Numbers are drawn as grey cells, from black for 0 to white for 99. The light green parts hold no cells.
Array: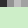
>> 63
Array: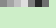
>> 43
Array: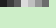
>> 42
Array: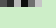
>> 77
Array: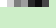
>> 27
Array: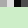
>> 30
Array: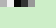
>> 59
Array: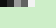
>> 94
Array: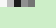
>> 45
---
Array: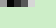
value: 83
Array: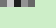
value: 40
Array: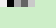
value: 78
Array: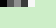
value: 96
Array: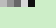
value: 6
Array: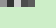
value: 36
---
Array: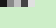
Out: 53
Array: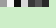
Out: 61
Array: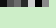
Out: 42
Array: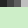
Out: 26
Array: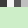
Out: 34
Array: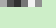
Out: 56
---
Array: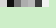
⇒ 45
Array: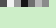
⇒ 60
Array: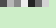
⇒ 53
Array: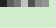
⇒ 47
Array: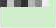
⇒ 35
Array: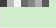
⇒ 95
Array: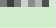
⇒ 48
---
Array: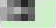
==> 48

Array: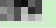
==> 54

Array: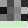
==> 34

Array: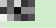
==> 66

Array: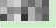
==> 63

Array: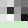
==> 95

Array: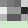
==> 36
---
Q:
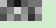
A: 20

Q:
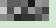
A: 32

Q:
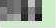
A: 58

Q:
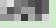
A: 45

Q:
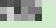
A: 62

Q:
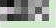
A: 87

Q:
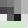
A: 11

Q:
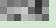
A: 56
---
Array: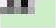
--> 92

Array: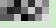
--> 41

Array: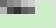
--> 42

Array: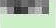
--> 48

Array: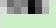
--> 74

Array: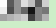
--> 92
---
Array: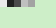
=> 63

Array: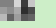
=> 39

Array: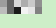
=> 50

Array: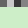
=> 51

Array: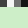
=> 8

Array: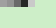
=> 78

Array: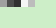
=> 73

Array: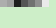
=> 91

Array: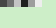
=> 92

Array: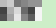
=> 95
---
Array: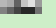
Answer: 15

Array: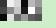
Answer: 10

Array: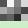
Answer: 55

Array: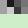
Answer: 79

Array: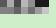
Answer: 44

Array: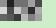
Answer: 56

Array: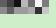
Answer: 66

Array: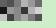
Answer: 21

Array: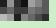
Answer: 46
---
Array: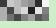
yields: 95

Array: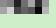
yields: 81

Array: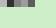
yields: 72

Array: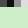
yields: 86

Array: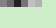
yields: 74

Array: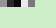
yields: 91
